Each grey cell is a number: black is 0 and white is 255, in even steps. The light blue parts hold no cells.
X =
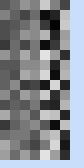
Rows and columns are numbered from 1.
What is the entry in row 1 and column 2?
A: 108
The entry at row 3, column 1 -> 78
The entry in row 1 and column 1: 87
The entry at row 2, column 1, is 129
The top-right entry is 69
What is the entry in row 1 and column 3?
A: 148
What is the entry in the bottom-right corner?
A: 45
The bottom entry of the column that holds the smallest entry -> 158
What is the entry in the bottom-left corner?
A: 158
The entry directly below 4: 35
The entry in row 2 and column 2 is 97
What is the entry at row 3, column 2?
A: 87
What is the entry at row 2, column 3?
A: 69
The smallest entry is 4
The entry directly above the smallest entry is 35
